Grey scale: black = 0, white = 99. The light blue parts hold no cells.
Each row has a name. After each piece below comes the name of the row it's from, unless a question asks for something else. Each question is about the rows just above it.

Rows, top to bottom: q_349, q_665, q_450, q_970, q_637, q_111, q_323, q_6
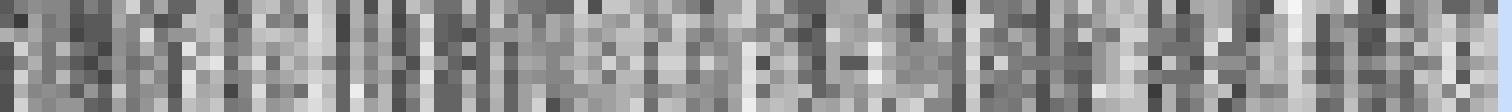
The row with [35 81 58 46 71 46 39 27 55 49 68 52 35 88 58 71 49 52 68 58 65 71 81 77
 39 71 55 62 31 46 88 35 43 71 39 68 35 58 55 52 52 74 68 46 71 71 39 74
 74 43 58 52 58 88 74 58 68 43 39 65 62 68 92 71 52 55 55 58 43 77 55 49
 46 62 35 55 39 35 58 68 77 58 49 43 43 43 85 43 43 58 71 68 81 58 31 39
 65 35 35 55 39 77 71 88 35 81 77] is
q_111

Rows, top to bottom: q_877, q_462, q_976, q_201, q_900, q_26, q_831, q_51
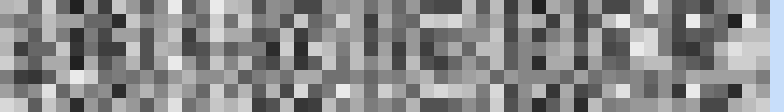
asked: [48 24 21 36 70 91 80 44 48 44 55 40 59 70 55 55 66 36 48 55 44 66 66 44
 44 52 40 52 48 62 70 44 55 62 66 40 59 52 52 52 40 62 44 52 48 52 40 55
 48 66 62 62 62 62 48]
q_26
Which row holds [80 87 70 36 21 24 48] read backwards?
q_201
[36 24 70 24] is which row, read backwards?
q_462

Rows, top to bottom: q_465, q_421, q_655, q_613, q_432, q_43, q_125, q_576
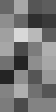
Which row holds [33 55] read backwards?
q_43
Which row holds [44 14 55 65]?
q_432
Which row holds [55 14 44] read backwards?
q_432
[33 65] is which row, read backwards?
q_465
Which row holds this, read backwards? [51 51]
q_576
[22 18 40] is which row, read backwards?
q_421
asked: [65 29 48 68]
q_613

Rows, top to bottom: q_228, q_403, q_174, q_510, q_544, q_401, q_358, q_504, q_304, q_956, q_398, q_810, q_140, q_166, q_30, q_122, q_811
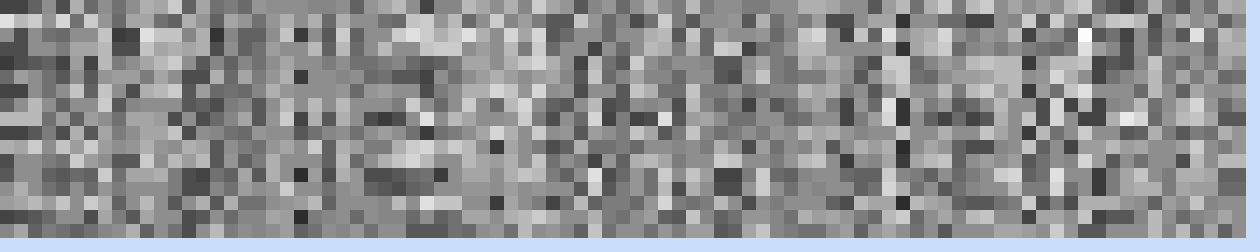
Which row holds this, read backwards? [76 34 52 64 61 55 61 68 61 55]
q_401
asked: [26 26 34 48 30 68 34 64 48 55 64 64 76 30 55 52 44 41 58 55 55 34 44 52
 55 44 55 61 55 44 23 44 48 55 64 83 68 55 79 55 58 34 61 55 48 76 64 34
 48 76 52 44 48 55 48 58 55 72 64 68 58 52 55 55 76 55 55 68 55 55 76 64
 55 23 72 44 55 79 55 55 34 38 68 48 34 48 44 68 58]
q_956
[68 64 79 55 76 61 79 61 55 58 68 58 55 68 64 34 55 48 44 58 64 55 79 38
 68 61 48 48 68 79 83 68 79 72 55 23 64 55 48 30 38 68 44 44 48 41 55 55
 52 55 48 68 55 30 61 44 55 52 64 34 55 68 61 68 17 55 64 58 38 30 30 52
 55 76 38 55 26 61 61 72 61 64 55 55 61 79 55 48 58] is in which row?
q_398
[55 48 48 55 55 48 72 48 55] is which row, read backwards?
q_228
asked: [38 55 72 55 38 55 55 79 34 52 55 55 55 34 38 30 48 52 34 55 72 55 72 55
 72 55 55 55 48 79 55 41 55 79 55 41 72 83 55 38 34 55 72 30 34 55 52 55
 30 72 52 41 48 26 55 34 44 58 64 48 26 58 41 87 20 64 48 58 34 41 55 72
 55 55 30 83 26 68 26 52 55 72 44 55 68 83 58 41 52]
q_504
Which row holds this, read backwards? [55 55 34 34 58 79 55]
q_811

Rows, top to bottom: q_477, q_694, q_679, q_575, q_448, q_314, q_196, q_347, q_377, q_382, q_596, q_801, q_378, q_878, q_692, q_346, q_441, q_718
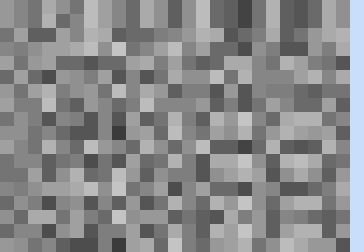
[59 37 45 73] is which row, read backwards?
q_347
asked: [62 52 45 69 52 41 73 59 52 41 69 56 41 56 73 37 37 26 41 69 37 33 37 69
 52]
q_596

